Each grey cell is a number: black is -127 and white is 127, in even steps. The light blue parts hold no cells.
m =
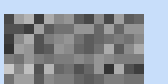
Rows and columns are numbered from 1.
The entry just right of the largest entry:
10
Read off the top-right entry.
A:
-24
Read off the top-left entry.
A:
-55
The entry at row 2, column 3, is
-65
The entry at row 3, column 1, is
-65
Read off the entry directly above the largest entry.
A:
-2
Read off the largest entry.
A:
72
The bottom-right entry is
-13
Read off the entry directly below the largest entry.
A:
-13
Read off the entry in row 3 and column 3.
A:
43
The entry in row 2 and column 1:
-45
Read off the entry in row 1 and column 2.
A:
31
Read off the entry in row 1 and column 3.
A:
52

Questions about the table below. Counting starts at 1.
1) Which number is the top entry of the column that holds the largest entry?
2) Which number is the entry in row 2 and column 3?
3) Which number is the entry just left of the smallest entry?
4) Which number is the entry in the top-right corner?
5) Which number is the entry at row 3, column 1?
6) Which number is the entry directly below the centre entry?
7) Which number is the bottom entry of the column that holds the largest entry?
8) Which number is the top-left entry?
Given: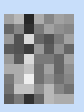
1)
-88
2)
-78
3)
56
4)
24
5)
24
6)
-14
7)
-78
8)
33

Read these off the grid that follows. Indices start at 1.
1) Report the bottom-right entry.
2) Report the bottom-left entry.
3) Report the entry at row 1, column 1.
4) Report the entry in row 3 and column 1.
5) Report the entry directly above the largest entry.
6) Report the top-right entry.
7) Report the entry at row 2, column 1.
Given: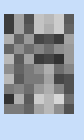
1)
-46
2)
-5
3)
-67
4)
46
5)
5
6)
-36
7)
-67

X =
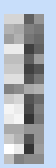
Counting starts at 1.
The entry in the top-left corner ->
85
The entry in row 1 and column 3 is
-31
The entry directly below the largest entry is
62
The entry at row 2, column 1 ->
50
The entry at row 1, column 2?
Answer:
85
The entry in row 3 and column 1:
29
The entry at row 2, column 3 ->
0
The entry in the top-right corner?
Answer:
20

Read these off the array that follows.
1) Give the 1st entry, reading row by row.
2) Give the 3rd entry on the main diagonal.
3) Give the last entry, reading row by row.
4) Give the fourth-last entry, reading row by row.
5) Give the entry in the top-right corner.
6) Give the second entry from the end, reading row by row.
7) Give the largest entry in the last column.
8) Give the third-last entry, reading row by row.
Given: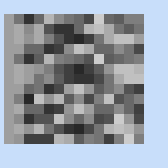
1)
30
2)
20
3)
-1
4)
-64
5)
-1
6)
76
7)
64
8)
-1

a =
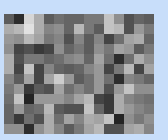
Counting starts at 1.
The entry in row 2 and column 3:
97
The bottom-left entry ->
15
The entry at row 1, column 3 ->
86
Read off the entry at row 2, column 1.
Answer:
44
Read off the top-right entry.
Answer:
-35
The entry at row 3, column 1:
24
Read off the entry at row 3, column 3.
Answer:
56
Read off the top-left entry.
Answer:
-35
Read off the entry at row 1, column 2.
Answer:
-82
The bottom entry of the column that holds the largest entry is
-82
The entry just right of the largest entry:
44
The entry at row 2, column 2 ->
56

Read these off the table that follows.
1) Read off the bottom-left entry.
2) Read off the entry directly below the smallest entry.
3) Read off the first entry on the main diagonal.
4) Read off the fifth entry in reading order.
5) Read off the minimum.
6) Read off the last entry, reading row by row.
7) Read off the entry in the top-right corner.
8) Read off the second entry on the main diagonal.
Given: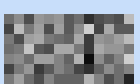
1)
-6
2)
-79
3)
-17
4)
12
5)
-114
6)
-91
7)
59
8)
59
